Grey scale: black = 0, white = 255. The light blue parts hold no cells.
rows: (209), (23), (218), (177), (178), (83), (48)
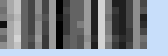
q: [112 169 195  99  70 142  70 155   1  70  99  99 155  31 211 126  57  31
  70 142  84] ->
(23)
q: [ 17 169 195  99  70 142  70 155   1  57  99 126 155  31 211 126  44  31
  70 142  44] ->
(177)

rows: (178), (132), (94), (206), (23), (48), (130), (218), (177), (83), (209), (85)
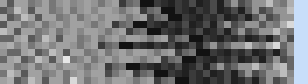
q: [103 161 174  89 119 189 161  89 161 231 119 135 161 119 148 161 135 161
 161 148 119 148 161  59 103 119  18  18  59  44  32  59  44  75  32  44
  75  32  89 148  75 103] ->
(177)
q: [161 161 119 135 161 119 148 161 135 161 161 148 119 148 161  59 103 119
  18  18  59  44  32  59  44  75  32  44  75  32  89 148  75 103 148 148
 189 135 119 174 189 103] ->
(83)
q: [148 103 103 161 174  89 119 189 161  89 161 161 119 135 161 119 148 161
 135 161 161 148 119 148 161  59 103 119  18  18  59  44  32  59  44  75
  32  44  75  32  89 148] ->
(218)
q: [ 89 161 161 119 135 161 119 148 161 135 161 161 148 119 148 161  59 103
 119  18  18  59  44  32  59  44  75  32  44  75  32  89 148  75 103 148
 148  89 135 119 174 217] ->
(206)

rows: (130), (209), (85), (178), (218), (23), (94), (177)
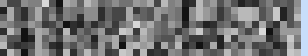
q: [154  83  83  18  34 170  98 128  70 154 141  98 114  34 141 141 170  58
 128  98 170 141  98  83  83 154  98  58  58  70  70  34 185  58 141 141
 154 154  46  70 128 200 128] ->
(23)
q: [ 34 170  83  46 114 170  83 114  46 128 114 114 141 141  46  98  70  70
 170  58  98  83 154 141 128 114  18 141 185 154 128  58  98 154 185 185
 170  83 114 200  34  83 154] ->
(209)
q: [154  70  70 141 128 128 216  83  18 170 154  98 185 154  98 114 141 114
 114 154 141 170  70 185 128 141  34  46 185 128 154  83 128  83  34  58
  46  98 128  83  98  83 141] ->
(130)
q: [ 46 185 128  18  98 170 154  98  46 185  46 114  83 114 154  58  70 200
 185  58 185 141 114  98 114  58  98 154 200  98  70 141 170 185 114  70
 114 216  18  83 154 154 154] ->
(218)
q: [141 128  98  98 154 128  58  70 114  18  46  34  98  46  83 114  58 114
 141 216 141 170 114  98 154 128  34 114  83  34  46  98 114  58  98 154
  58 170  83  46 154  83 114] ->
(178)
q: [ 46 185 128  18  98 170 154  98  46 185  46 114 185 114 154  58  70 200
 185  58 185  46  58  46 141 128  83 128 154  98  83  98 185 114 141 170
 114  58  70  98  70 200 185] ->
(177)

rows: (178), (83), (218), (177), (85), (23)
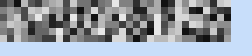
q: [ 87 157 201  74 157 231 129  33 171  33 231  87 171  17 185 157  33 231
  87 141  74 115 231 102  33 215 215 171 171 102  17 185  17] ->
(218)
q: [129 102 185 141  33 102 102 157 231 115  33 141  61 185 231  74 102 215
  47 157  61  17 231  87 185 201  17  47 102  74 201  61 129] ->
(85)
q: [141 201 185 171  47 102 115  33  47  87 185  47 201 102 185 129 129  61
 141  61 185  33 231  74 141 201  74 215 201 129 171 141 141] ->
(177)
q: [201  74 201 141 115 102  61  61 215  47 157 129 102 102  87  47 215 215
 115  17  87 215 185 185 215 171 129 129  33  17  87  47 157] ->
(23)

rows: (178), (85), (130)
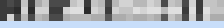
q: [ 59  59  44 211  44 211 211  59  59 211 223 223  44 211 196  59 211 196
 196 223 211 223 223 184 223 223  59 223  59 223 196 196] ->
(85)
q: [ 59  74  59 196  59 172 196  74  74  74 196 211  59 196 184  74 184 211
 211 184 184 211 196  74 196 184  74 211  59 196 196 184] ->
(178)
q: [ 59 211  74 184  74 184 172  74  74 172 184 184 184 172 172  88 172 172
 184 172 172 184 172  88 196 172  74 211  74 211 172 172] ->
(130)

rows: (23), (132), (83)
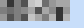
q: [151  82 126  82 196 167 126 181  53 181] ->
(83)
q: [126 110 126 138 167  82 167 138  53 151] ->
(132)

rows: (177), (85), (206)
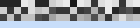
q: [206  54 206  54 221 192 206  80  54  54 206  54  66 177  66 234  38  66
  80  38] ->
(85)
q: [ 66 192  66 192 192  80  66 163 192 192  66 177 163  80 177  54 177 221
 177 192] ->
(206)
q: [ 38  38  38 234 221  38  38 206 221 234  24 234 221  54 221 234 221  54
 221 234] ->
(177)

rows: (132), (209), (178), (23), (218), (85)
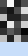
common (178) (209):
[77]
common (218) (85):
[62]
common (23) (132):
[77]
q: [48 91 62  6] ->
(218)
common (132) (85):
[33]

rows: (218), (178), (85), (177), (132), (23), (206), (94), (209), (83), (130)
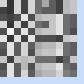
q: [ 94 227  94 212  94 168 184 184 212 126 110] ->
(130)
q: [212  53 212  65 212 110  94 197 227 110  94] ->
(177)
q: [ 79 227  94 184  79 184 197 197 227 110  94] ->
(83)
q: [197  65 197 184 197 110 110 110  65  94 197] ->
(209)
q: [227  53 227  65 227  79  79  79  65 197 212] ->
(23)
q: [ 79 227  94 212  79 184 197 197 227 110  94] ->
(94)

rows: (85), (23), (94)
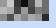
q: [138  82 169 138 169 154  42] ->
(94)
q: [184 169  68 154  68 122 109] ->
(23)

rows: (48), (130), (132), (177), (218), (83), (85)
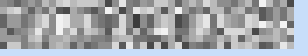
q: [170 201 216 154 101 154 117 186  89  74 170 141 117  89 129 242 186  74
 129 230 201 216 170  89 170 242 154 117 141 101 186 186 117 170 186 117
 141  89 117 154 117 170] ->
(130)
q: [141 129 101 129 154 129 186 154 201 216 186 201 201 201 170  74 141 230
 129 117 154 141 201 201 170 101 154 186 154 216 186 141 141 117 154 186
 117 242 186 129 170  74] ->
(48)

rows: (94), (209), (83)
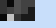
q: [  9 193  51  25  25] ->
(83)
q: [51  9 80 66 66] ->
(94)

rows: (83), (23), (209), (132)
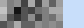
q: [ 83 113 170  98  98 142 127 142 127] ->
(132)
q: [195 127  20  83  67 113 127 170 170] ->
(23)
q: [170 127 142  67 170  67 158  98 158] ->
(83)

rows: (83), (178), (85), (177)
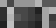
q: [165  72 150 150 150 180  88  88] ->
(83)
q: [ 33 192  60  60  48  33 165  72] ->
(177)

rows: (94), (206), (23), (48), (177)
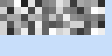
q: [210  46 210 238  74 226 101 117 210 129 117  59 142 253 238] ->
(206)
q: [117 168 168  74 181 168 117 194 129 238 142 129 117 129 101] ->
(23)
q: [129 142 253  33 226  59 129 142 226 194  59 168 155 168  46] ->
(94)

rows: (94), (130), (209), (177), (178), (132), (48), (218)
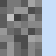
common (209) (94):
[92]
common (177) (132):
[136]

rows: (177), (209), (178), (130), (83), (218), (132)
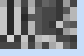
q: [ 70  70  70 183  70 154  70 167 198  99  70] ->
(132)
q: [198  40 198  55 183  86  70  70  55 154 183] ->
(83)
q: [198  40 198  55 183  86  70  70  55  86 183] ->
(209)
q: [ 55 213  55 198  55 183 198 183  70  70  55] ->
(218)

